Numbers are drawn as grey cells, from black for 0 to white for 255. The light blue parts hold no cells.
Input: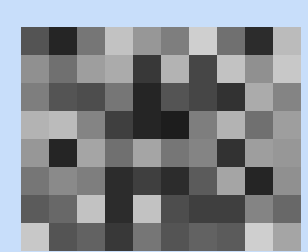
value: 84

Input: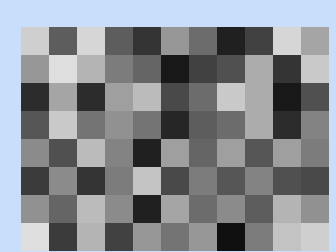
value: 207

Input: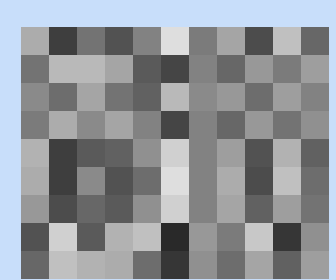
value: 172

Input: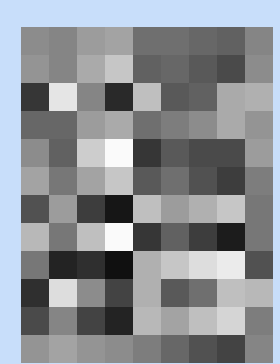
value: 140

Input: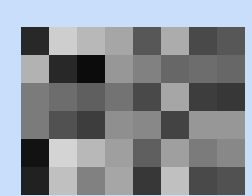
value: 40

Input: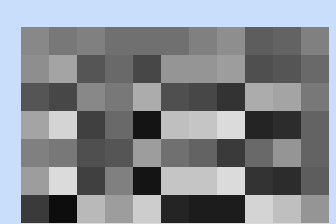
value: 136
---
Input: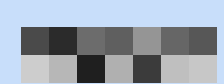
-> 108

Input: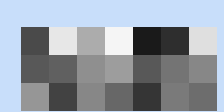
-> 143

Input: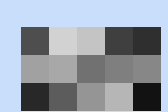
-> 113

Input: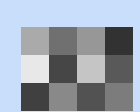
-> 197

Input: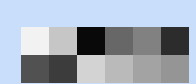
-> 9

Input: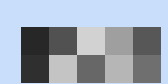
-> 210

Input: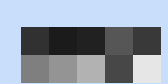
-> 33

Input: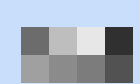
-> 231

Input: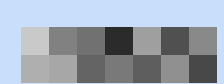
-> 113
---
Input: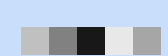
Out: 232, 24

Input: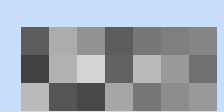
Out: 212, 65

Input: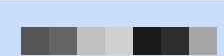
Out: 208, 25

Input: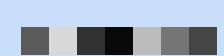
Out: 216, 9

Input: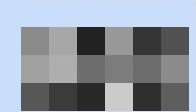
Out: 203, 34

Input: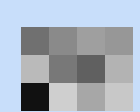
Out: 207, 17

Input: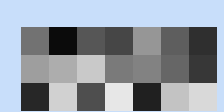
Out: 231, 11

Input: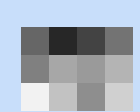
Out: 242, 39
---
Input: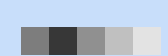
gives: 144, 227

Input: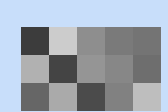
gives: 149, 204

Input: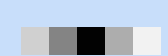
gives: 2, 242

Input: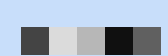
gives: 183, 219

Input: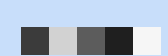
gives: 92, 246

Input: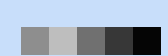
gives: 112, 190
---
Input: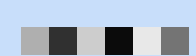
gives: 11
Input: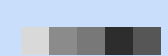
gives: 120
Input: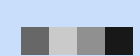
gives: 202
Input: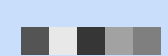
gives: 54
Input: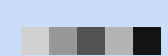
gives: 82
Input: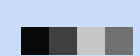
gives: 63
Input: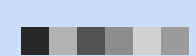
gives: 141
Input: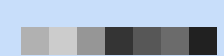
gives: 87
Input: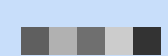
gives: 111
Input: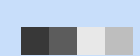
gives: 92
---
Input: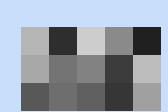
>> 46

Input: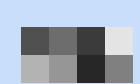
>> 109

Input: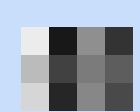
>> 24

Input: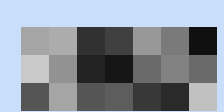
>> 172

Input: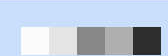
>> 228

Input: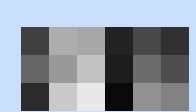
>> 173

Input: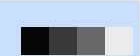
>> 57

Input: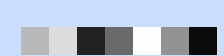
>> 220

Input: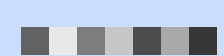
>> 232
